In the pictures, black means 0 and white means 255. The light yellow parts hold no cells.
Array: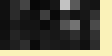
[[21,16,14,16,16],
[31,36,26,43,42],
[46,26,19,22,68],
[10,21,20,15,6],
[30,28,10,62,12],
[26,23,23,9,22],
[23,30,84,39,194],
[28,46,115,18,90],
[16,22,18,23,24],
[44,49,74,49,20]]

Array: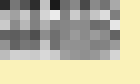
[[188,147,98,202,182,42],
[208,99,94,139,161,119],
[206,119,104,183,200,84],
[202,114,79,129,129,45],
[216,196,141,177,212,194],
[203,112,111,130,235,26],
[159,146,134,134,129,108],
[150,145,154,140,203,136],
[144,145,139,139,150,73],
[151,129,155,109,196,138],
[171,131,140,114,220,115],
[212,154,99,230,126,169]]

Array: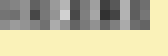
[[140,116,124],
[155,112,132],
[147,144,145],
[130,71,97],
[113,120,117],
[171,148,154],
[147,209,181],
[100,72,83],
[122,127,123],
[145,166,159],
[100,49,64],
[127,68,88],
[170,179,177],
[109,94,96],
[100,118,111]]

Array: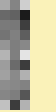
[[193,134,141,161,157,180,149,116,122,105,169],
[60,126,136,138,107,127,126,128,120,98,132],
[178,86,130,177,60,228,136,94,62,27,207]]

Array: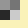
[[40,149],
[203,117]]

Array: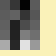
[[170,102,96,92,87],
[39,34,32,98,54],
[225,126,76,52,3],
[153,111,97,86,91]]
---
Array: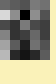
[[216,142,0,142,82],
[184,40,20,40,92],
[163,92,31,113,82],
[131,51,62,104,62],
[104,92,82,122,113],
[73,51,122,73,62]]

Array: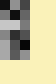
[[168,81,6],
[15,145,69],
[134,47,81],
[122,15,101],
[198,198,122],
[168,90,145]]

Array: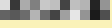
[[99,89,108,180,108,68,160,230,148,27,79],
[221,56,171,128,200,191,68,191,180,36,148]]

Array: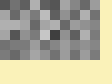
[[85,114,95,176,95,85,165,134,105,156],
[114,123,123,156,114,134,156,134,145,134],
[123,105,134,165,145,114,156,114,156,123],
[165,85,145,123,198,63,145,95,176,123],
[165,105,156,123,188,95,145,105,176,114],
[176,176,165,105,165,176,105,156,145,134]]

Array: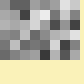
[[169,159,66,213,236,118,201,130],
[148,97,97,159,139,159,225,201],
[118,190,106,118,106,213,66,130],
[106,130,148,159,57,179,86,169],
[179,169,179,213,159,77,148,66],
[139,130,190,106,139,179,190,225]]

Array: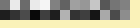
[[30,51,75,9,63,30,178,51,63,21,169,75,141],
[117,234,107,234,245,129,98,160,151,198,87,117,129]]

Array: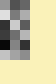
[[8,132,50],
[50,203,92],
[151,82,102],
[194,163,141],
[223,123,173],
[60,111,182]]

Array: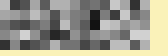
[[50,135,60,82,103,177,115,115,70,103,70,188,188,91,177],
[115,82,70,103,125,70,188,125,91,18,200,188,145,166,145],
[188,60,82,166,91,177,177,145,103,115,91,200,166,50,177],
[166,157,135,188,145,82,157,125,115,28,125,60,200,103,135],
[135,157,209,145,82,38,60,145,103,145,157,135,103,209,209]]

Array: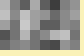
[[181,128,94,170,94,61,128,147],
[106,128,138,116,83,73,147,128],
[83,116,181,116,138,181,192,116],
[192,138,192,159,147,106,138,159],
[159,116,201,159,94,94,138,128]]
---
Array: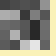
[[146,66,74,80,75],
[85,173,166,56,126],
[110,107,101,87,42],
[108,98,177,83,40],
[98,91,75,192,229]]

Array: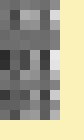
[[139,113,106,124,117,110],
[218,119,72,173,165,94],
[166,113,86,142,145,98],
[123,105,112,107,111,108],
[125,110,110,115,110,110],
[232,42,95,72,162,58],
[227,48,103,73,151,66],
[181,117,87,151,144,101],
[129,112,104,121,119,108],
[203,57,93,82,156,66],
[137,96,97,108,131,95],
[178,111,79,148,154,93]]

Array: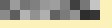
[[196,98,155,117,128,152,158,128,64,119],
[53,138,94,179,145,175,98,123,147,45]]

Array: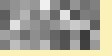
[[128,131,146,160,151,240,144,96,148,113],
[121,93,149,180,125,173,104,226,82,125],
[93,103,224,162,147,129,147,176,202,186],
[180,161,150,110,142,126,101,80,136,59],
[152,124,189,161,145,187,107,83,173,64]]

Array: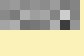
[[132,148,154,137,146,140,156,122],
[131,137,124,175,158,165,132,205],
[149,164,173,114,119,128,175,60]]

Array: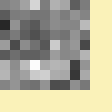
[[124,130,139,162,213,125,177,166,94],
[132,91,124,127,118,118,141,125,146],
[186,39,146,101,89,121,140,135,134],
[114,98,122,94,80,98,122,115,147],
[72,156,75,140,113,87,203,136,151],
[180,90,110,96,96,106,156,136,140],
[148,178,141,187,252,170,181,177,64],
[169,181,147,161,202,207,172,168,55],
[120,132,148,119,113,147,77,80,143]]

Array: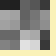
[[57,34,32,98,86],
[147,168,162,98,117],
[142,161,153,105,123],
[70,104,104,179,169],
[56,130,119,225,214]]

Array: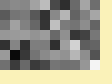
[[110,129,138,135,162,188,73,46,106,165],
[166,90,117,122,88,50,137,181,99,129],
[100,115,161,129,103,52,191,123,116,141],
[119,151,154,157,147,156,105,144,54,66],
[100,49,133,49,126,125,47,159,210,94],
[83,154,10,56,116,138,153,146,182,142],
[244,112,59,105,58,72,117,112,114,150]]

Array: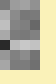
[[145,122,156,162],
[122,177,139,120],
[104,191,132,127],
[129,169,124,121],
[194,41,188,200],
[116,151,129,140],
[112,166,124,124]]
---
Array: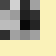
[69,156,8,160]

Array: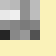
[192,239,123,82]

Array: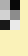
[175,140]

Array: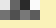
[231,80]

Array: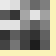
[233,53,141,50,89]

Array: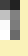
[63,129]
